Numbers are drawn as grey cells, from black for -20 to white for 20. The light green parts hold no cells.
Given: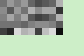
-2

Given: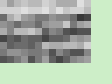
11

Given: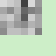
14

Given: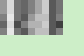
4

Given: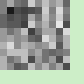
0

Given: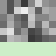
3

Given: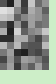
-7

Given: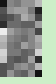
-17
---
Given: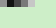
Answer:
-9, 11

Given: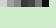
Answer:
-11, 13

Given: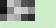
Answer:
13, 13

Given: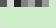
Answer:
0, 14

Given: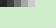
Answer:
-2, 12

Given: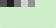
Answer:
-1, 13
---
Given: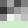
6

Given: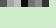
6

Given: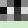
-6

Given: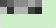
-4

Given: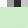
5

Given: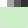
6
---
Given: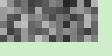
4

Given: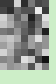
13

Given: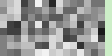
10

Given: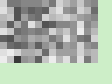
9

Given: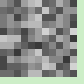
-1

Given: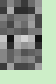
1

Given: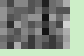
3

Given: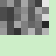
-8
